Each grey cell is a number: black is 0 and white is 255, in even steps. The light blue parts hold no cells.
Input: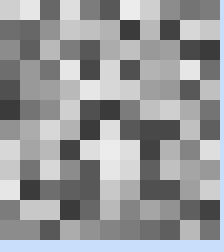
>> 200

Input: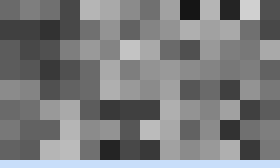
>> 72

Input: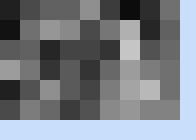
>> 97

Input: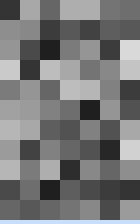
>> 88

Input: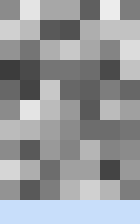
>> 194

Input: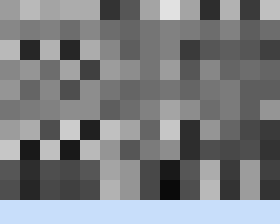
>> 109

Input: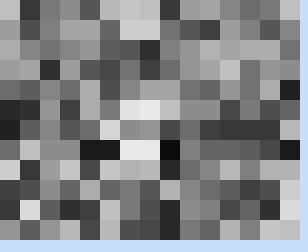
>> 133
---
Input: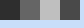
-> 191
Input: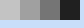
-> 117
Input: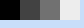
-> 113
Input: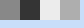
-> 236
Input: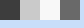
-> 248
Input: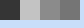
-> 139
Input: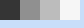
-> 188
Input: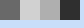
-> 175
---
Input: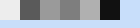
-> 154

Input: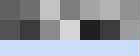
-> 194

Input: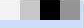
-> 0

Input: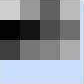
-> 97

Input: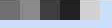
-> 61

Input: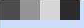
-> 214

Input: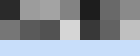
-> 163
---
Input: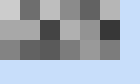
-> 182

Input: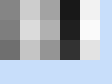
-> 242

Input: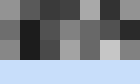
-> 147

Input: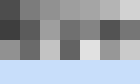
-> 210

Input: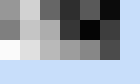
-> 11

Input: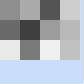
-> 206
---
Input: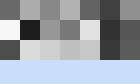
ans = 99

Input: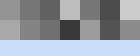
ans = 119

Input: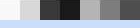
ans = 180

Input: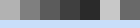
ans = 42

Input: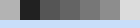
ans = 119

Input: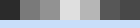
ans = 182

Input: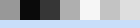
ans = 246
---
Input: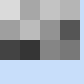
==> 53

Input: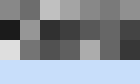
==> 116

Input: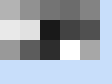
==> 92

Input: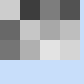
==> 176

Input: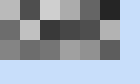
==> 109

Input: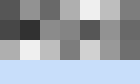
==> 239

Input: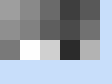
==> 254

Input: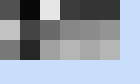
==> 38

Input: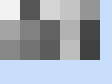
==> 115

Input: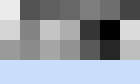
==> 140
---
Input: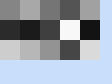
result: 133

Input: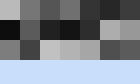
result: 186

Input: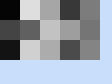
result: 5

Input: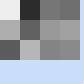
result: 238

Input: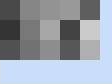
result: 73

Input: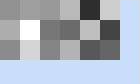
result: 145

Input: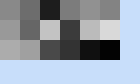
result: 137

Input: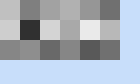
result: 192

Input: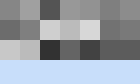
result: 134

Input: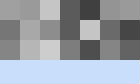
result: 160
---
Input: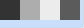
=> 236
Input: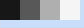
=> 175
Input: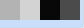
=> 8
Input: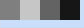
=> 99
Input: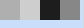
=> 29
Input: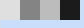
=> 188
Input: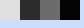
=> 108
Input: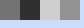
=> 206
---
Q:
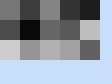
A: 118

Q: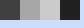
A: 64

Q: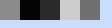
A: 140

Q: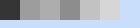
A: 53

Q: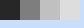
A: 39

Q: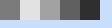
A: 123

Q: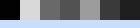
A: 2

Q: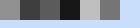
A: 145

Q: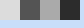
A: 220
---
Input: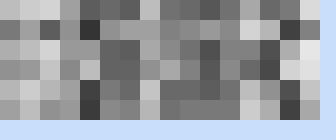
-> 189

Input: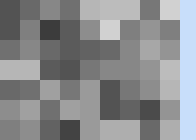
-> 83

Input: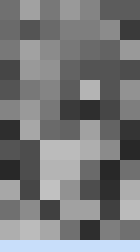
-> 112

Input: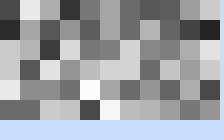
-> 73

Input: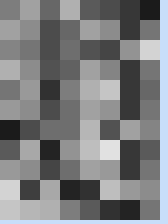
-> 125
